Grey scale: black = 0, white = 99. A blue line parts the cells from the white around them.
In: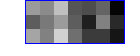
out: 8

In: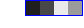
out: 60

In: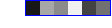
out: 44

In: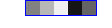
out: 39

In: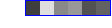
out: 38

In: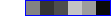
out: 4
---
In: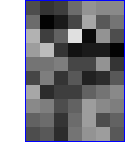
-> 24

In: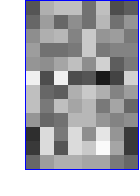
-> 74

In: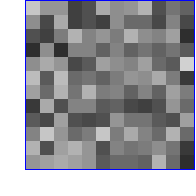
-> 58

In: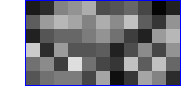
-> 51

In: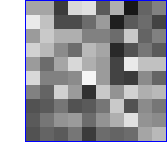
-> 23

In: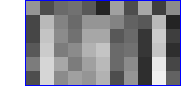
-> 41

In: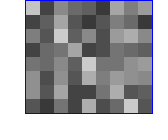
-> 53

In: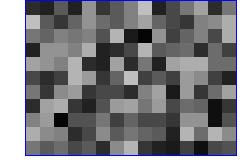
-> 35
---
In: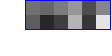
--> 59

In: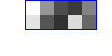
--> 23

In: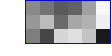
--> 38

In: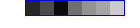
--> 43

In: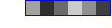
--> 79

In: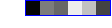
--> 92
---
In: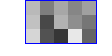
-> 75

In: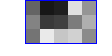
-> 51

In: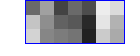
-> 76

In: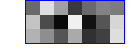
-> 76

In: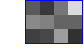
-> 53

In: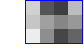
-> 77

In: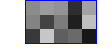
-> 51
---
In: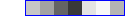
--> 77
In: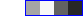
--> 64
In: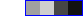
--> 62
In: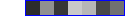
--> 17
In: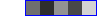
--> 43
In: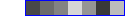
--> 28
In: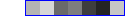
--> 70
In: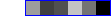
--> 61
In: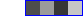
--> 30
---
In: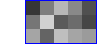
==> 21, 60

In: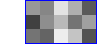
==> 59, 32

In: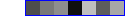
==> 30, 65

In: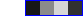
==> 9, 19

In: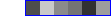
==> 30, 61

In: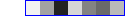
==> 94, 72

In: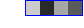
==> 79, 35

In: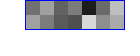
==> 44, 66
